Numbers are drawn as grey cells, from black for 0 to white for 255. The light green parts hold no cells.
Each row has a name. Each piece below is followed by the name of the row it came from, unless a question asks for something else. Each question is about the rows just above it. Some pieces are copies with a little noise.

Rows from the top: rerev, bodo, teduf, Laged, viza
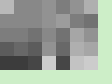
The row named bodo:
[136 136 136 146 156 125 114]
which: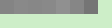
bodo
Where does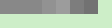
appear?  bodo
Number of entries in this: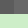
2

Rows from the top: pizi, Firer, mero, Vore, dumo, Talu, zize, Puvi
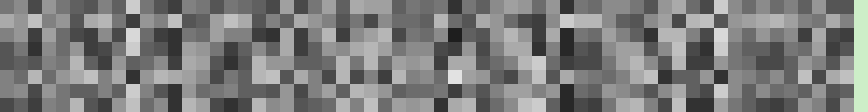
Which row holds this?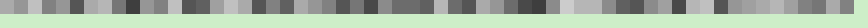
Firer
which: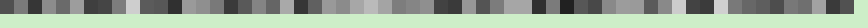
Vore
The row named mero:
[129 150  62 160 108  73  62 139  73 216 108  62  50 118 108 160 129 129
  62  50 170  62 129 182  62 139 160 182  73 118 108 139  30  96  85 150
 182 150  62 170  40 118 108 160 129  96  50 182 182 129  73 216 139 108
 150 118 139  62 170  73  62]
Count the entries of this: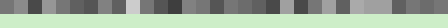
32
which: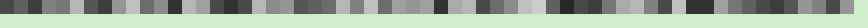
Puvi
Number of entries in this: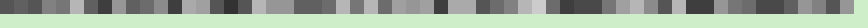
61
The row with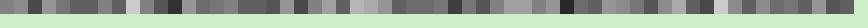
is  zize

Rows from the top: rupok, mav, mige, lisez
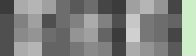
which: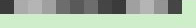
rupok
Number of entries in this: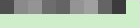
9
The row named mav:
[ 79 129 160  79 109 129 171 129  79 199 119 109 100]
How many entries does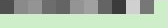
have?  11

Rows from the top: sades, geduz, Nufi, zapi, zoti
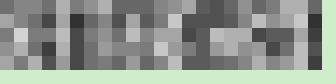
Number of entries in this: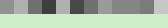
12
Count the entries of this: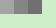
3
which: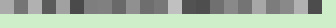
zoti
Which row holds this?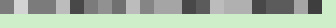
Nufi

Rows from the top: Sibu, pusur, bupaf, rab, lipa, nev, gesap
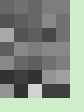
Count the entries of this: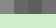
4
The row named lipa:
[136 103  94 113 125]

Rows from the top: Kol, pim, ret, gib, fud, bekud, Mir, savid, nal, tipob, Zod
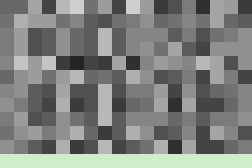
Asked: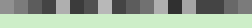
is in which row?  Zod
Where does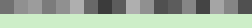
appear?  tipob

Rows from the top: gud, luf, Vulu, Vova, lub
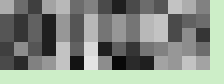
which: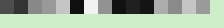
lub
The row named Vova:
[ 63 141  85  31 195  97 217  31  97  53 117 129 151 141 108]
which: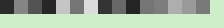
Vova

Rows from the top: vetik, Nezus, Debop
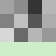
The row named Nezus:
[129 192  85 173]
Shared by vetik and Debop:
[182]
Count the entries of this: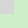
1
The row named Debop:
[215 105 182 152]
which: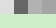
Debop
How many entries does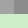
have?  2
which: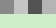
Nezus

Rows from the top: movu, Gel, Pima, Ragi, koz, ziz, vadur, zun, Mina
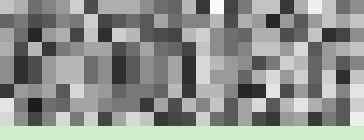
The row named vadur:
[ 56 153 141 164  89 216 164 153 101 121 121 101 184  56 184 184 132  38
  47 228  77 153  89 216 132 228]
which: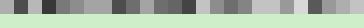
Ragi
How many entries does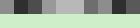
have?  10
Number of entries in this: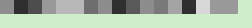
17
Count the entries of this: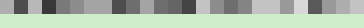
26

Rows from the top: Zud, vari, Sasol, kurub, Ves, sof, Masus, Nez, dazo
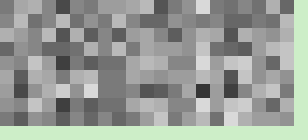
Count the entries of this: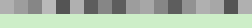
18
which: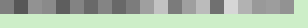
dazo
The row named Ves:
[146 134 196 157  63 122  93 113 113 167 185 176 134 134 217 157 196 205
 146 103 196]
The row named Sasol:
[176 157 134 185  84 176  93 134  93 157 167 134  93 146 176 167  84 176
 157 146 176]
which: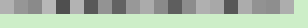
Sasol
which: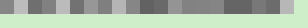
vari

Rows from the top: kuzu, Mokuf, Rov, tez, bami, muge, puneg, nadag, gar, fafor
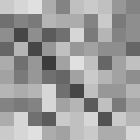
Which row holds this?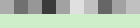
bami
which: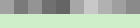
muge

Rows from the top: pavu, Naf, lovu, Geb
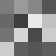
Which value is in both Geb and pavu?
[85]
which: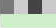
lovu

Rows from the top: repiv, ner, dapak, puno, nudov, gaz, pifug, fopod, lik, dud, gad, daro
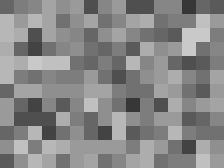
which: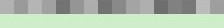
ner
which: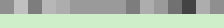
gad
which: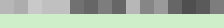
nudov

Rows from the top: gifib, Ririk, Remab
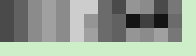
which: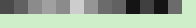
Ririk
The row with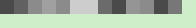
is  gifib
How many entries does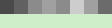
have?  8
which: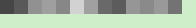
Remab
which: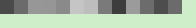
gifib
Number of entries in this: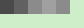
5
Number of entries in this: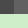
2

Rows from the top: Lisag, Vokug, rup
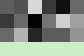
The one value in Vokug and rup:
[105]
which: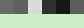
Lisag
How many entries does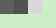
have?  3
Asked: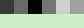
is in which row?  Vokug
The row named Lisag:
[ 93  81 216  57  15 105]

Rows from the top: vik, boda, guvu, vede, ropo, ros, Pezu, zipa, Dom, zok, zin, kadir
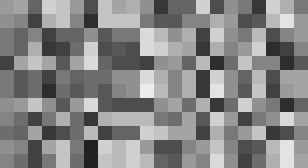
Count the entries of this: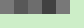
5
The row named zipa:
[144 154 196 144  88 154 218  88  77  77  77 144 164 109 175  55 109 208
 144 120  45 100]
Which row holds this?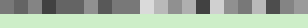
guvu
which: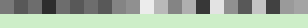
Pezu
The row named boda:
[144 132  65 175 196 132  45 196 196 196 120  88  88 132 132 175 154  77
  88 185 227 154]

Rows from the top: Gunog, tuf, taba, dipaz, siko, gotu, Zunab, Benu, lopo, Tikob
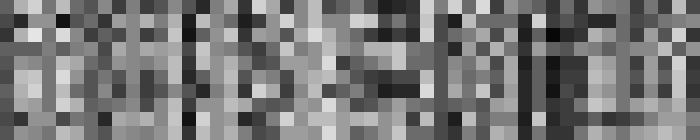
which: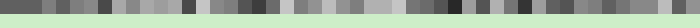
dipaz
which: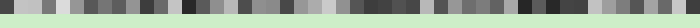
gotu
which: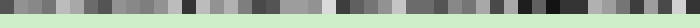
siko
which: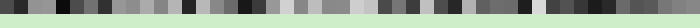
tuf

